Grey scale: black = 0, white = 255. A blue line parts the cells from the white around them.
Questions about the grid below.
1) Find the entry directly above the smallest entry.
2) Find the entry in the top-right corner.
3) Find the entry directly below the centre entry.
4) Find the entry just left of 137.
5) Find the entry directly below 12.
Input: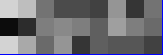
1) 211
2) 115
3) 53
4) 126
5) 211

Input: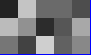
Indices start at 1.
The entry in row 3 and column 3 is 207
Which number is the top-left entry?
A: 35
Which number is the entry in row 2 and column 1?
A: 187
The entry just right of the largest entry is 97

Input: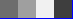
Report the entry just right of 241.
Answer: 62
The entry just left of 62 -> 241

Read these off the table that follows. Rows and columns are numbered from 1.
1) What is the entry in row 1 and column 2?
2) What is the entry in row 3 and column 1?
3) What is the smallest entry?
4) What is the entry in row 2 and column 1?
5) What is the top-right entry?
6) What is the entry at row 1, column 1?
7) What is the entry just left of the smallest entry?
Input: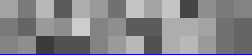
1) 122
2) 131
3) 59
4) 122
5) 131
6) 163
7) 142

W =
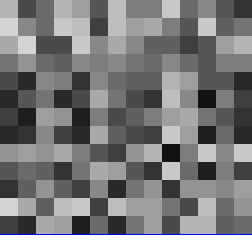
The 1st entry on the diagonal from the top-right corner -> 51
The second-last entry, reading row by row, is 96
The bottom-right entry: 106
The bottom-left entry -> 63
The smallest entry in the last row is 30
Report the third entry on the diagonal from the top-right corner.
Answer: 86
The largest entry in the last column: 200
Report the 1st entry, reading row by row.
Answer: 180
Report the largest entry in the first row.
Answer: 200
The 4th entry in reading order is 180
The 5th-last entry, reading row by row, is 74

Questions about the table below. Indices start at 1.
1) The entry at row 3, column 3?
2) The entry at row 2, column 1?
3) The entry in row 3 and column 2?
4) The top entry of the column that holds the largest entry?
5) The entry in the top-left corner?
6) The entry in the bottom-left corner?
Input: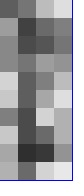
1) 85
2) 157
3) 75
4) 222
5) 94
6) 177

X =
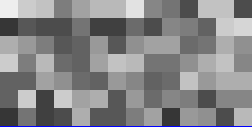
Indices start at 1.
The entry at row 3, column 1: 174
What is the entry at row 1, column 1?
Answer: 238
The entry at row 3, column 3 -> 125
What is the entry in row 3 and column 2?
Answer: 153
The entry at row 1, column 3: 194
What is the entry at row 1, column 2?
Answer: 204
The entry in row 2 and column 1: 54
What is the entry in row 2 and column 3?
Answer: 76
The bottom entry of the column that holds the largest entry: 54
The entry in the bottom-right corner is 185
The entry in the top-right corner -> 76

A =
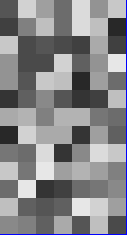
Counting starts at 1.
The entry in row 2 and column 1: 64
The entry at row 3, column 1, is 200
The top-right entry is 200
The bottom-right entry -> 74
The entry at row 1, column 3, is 159
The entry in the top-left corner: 85
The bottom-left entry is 137
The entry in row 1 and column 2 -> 210
